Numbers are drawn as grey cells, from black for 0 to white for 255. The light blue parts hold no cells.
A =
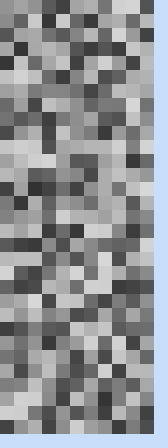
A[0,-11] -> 147
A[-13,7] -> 215
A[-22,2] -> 176
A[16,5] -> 55
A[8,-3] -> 82
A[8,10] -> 141
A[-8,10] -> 109
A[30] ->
[67, 145, 175, 68, 141, 205, 158, 142, 61, 123, 77]
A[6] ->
[159, 171, 122, 134, 132, 113, 69, 107, 187, 181, 166]
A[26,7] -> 208
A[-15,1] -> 163
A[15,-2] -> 115
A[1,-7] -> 201
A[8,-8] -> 63
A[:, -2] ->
[212, 107, 154, 198, 67, 172, 181, 214, 193, 109, 128, 57, 171, 191, 89, 115, 60, 103, 176, 112, 67, 91, 166, 107, 67, 166, 185, 93, 194, 137, 123]
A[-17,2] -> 174
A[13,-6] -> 66
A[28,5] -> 189
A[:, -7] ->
[65, 201, 89, 166, 196, 60, 132, 174, 121, 194, 165, 158, 147, 110, 157, 206, 107, 78, 138, 178, 171, 197, 150, 84, 128, 149, 122, 80, 67, 148, 141]
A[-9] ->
[188, 149, 189, 131, 150, 76, 86, 167, 106, 166, 121]
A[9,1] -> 148
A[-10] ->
[157, 171, 215, 72, 197, 194, 108, 69, 125, 91, 145]
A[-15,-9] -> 191
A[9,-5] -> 124
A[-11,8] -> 60
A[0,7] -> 117
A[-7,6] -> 208
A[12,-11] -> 184
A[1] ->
[139, 98, 202, 55, 201, 102, 58, 165, 175, 107, 184]
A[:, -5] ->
[176, 58, 182, 61, 164, 182, 69, 100, 164, 124, 181, 91, 73, 144, 110, 175, 208, 137, 135, 114, 208, 108, 86, 178, 208, 159, 103, 167, 144, 125, 158]
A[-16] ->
[130, 150, 160, 111, 206, 178, 175, 161, 187, 115, 137]

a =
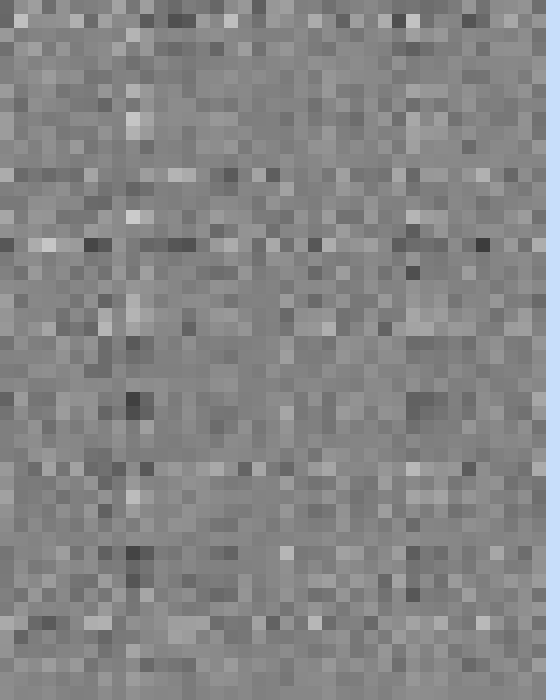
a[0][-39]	105
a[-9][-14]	153
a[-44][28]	133
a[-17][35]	126
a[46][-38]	125
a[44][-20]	98
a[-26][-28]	134
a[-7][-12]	124
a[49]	[141, 133, 134, 139, 131, 127, 128, 139, 130, 144, 136, 134, 135, 123, 131, 136, 131, 136, 128, 130, 135, 135, 135, 142, 132, 129, 135, 128, 137, 142, 141, 139, 133, 133, 133, 132, 134, 138, 130]
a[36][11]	131
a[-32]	[122, 138, 140, 125, 135, 139, 120, 125, 141, 122, 138, 128, 122, 130, 131, 128, 142, 133, 114, 144, 143, 126, 140, 127, 123, 129, 137, 134, 122, 148, 124, 121, 132, 133, 122, 133, 135, 139, 127]
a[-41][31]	150
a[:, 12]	[106, 80, 136, 106, 128, 124, 138, 140, 140, 137, 129, 132, 180, 126, 126, 138, 137, 86, 122, 134, 134, 135, 139, 136, 125, 129, 128, 134, 123, 125, 130, 125, 127, 153, 136, 142, 132, 145, 134, 118, 129, 124, 135, 129, 158, 161, 136, 117, 133, 135]
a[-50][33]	150
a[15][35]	125
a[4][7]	140
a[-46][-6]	131
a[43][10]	133
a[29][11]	131
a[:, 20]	[159, 142, 128, 150, 137, 123, 126, 132, 114, 127, 124, 142, 135, 162, 132, 113, 134, 111, 143, 139, 120, 155, 105, 117, 149, 158, 130, 123, 140, 166, 148, 144, 124, 104, 156, 129, 150, 137, 131, 182, 144, 142, 147, 117, 147, 122, 140, 122, 119, 135]
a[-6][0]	170
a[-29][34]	133
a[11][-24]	132
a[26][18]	124
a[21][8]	122
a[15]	[166, 124, 150, 149, 116, 119, 119, 153, 139, 203, 169, 134, 138, 115, 136, 155, 143, 141, 123, 123, 113, 146, 128, 156, 114, 115, 152, 123, 131, 181, 158, 154, 132, 140, 125, 125, 143, 156, 113]
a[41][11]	134
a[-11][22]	123
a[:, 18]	[95, 113, 128, 113, 129, 140, 128, 124, 127, 128, 140, 128, 164, 131, 118, 123, 149, 109, 114, 123, 128, 130, 126, 125, 129, 131, 124, 129, 129, 131, 119, 123, 131, 167, 133, 131, 132, 135, 127, 130, 130, 126, 121, 126, 162, 145, 131, 142, 127, 128]
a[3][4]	149
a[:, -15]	[125, 98, 130, 139, 134, 143, 124, 147, 122, 127, 130, 135, 160, 151, 133, 114, 156, 142, 123, 157, 124, 146, 114, 114, 145, 148, 132, 129, 139, 154, 138, 131, 143, 135, 149, 131, 146, 148, 130, 161, 143, 132, 149, 121, 128, 146, 140, 135, 124, 132]
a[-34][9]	134
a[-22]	[99, 155, 117, 115, 152, 145, 146, 123, 128, 64, 102, 142, 123, 139, 121, 127, 135, 127, 129, 140, 140, 121, 144, 115, 139, 147, 136, 140, 138, 97, 99, 109, 128, 109, 141, 134, 122, 122, 166]
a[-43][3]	136
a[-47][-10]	96
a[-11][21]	120
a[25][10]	115
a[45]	[148, 100, 125, 136, 119, 129, 121, 103, 121, 122, 135, 138, 161, 156, 129, 144, 116, 119, 145, 124, 122, 128, 129, 140, 146, 119, 140, 123, 155, 137, 146, 132, 142, 136, 141, 122, 113, 131, 141]
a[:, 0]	[105, 103, 153, 112, 127, 128, 155, 131, 156, 156, 134, 137, 172, 127, 121, 166, 144, 87, 122, 129, 139, 158, 149, 152, 115, 131, 124, 134, 99, 115, 127, 127, 126, 153, 144, 161, 145, 140, 136, 117, 121, 122, 128, 124, 170, 148, 147, 127, 140, 141]

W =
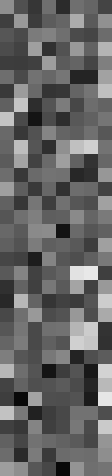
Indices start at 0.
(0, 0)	143
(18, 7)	121
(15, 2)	127
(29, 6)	114
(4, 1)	60
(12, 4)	113
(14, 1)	55
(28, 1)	9
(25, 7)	92
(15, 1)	112
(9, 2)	82
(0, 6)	101
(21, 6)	85
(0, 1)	80
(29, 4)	72
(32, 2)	123
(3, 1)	66
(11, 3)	106
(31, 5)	90
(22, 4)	83
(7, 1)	197
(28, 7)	230
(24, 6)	198
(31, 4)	98
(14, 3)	62
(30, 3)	63
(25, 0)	126
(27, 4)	91
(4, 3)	157
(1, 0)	63
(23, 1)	118
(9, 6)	112
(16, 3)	140
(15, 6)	101
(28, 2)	163
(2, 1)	74
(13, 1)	94

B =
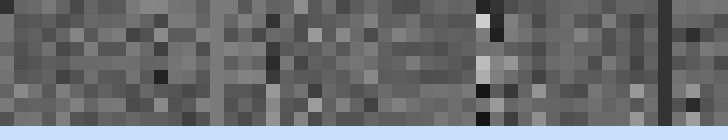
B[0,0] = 50
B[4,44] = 99
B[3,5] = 84
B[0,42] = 99
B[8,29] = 99
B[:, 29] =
[78, 111, 115, 83, 122, 90, 97, 113, 99]
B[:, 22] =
[89, 87, 154, 91, 96, 88, 63, 156, 75]
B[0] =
[50, 101, 106, 120, 99, 73, 101, 87, 91, 121, 133, 132, 116, 115, 96, 122, 122, 88, 119, 98, 101, 141, 89, 110, 73, 92, 105, 95, 79, 78, 97, 105, 99, 103, 36, 52, 78, 89, 85, 97, 103, 105, 99, 84, 100, 100, 95, 51, 115, 111, 117, 115]
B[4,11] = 101
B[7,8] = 120
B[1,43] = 122
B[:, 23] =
[110, 92, 90, 109, 91, 98, 103, 96, 103]
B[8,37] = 103
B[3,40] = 110
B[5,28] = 94
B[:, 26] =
[105, 127, 75, 123, 109, 136, 93, 66, 101]
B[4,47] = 51
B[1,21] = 79
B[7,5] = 128
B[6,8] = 87
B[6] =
[99, 137, 115, 89, 125, 102, 85, 97, 87, 79, 103, 88, 84, 73, 83, 122, 87, 87, 76, 152, 99, 114, 63, 103, 94, 83, 93, 107, 96, 97, 113, 115, 111, 121, 22, 91, 56, 101, 147, 98, 81, 75, 118, 104, 95, 152, 106, 51, 118, 148, 90, 104]
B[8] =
[83, 114, 116, 90, 126, 84, 78, 99, 94, 103, 95, 95, 89, 64, 83, 122, 91, 75, 94, 146, 84, 131, 75, 103, 83, 83, 101, 93, 93, 99, 101, 119, 108, 115, 20, 112, 63, 103, 143, 100, 80, 84, 106, 106, 107, 150, 100, 51, 115, 157, 93, 113]
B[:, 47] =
[51, 51, 51, 51, 51, 51, 51, 51, 51]
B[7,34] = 115
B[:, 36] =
[78, 127, 124, 93, 149, 109, 56, 103, 63]
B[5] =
[114, 86, 91, 98, 67, 82, 111, 89, 87, 115, 89, 35, 114, 110, 87, 122, 119, 130, 127, 58, 97, 89, 88, 98, 91, 109, 136, 92, 94, 90, 79, 80, 85, 94, 173, 126, 109, 93, 67, 92, 107, 92, 91, 99, 86, 78, 84, 51, 114, 104, 106, 98]
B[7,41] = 105
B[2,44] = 99
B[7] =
[121, 96, 99, 98, 108, 128, 102, 119, 120, 75, 82, 137, 81, 91, 128, 122, 81, 101, 82, 135, 87, 81, 156, 96, 128, 99, 66, 114, 128, 113, 104, 100, 110, 97, 115, 154, 103, 112, 102, 101, 99, 105, 112, 99, 108, 87, 111, 51, 81, 42, 83, 101]
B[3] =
[100, 82, 94, 112, 73, 84, 124, 85, 85, 122, 106, 64, 112, 117, 78, 122, 129, 121, 126, 60, 89, 98, 91, 109, 88, 111, 123, 96, 84, 83, 86, 79, 92, 98, 111, 114, 93, 89, 74, 98, 110, 99, 100, 80, 94, 79, 94, 51, 112, 93, 121, 113]
